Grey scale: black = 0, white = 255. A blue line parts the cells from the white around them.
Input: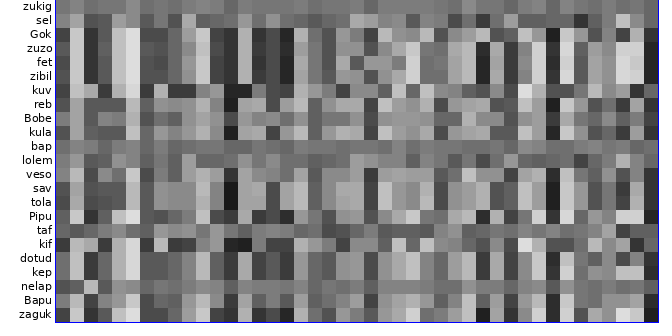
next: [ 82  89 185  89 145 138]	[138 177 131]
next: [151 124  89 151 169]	[208 111 124]
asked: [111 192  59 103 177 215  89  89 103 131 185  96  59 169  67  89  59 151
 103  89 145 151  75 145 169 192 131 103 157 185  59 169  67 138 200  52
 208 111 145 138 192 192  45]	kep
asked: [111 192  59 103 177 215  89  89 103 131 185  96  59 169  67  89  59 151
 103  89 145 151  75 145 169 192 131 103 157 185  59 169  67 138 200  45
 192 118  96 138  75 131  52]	dotud
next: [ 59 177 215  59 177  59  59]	[131 151  38]

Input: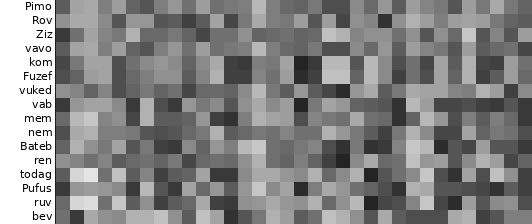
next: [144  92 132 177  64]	[ 64 132 112]
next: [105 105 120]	[ 99  70 112]
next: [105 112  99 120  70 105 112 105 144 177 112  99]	[126  99  64]
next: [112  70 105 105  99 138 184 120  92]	[150  92  70]

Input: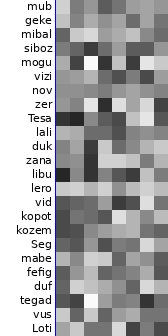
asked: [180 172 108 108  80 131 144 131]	lali
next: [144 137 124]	[150 164 144]
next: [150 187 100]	[116 131 172]
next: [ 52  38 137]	[ 92  74 193]
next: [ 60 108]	[157  92  92]
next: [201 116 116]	[216  67 124]
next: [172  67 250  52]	[193  60 229]

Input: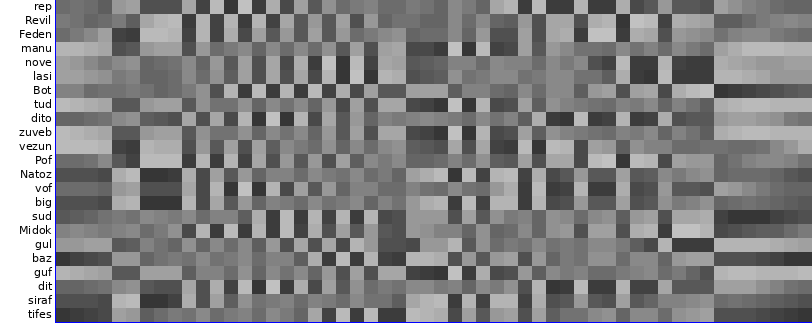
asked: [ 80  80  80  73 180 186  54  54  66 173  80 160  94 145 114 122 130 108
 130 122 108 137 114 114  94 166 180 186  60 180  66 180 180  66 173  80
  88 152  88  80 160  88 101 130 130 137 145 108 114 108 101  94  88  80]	siraf
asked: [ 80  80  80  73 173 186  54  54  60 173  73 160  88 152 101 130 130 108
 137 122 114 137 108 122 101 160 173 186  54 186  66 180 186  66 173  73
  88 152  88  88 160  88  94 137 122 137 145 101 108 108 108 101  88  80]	Natoz
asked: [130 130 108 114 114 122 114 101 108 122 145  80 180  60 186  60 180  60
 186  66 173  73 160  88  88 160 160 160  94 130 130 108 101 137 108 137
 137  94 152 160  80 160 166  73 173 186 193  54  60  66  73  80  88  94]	Bot
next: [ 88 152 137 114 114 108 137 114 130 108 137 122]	[108 160 173]
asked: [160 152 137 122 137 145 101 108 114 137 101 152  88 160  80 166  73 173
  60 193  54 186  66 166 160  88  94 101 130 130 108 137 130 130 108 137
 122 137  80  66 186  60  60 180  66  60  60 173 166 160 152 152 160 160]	nove
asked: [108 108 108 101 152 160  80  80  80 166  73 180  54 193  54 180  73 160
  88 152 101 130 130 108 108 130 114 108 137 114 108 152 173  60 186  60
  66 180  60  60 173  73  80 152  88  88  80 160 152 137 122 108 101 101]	vof
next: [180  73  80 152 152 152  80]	[160  88 145]

